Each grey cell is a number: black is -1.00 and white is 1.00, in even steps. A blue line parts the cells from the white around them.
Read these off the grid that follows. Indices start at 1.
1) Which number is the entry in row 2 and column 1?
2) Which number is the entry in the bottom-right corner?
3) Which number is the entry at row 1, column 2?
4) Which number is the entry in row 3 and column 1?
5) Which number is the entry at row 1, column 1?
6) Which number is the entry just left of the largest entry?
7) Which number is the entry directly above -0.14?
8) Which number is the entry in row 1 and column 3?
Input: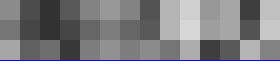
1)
-0.08
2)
0.03
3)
-0.40
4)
0.30
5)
0.09
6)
0.41
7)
-0.61
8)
-0.61

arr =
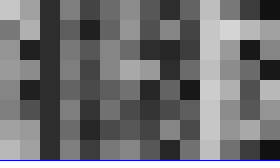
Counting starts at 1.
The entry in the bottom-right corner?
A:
-0.87
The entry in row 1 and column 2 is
0.26
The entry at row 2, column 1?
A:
-0.06
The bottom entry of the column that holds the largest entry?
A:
-0.11
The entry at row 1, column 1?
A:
0.55
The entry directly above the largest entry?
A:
-0.06
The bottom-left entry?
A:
0.44
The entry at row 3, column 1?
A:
0.16
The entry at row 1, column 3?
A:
-0.65
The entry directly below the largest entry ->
0.21
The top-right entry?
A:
-0.87
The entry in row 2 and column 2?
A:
0.38

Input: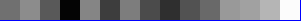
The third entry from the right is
0.26
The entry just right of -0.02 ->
-0.41
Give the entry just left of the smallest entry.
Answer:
-0.30
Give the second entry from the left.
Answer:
0.10

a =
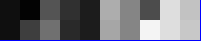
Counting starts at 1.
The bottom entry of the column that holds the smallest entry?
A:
-0.51
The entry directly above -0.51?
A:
-0.98
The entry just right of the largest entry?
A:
0.74
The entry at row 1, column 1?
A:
-0.88
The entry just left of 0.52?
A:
0.74
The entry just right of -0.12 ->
-0.68

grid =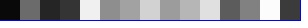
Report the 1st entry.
-0.93
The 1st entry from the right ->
-0.54
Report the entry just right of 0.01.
0.98
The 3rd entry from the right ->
0.01

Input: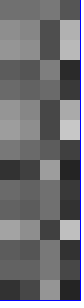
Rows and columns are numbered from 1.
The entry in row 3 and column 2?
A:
0.11
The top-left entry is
-0.12
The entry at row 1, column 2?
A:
-0.12
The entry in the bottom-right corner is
-0.72
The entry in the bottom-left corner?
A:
-0.61
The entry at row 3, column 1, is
0.17
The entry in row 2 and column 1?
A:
0.11
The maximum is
0.56
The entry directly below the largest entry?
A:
-0.50
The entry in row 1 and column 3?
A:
-0.06
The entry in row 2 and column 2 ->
0.05
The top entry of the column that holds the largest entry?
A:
-0.33

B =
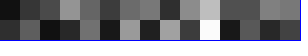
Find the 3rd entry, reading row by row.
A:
-0.42
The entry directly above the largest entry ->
0.49
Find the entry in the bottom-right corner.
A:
-0.48
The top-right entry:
-0.06
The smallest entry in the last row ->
-0.87
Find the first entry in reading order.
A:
-0.87
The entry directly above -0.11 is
-0.21
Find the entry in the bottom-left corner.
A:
-0.63
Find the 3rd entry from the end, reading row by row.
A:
-0.31

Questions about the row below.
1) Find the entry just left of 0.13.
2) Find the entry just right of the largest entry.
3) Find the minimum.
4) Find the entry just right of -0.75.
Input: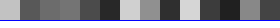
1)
0.63
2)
-0.53
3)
-0.75
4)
0.07
